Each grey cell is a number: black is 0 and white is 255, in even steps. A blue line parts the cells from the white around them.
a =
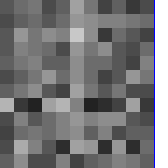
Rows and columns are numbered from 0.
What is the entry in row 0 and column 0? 87
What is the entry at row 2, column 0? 87
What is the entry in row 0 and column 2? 118
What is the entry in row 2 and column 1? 150
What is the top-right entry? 75
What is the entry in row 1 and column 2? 108
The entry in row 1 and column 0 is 75
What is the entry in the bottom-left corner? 96
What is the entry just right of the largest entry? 141
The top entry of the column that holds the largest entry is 161
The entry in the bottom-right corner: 96
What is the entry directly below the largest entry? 150
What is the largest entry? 200
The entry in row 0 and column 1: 108
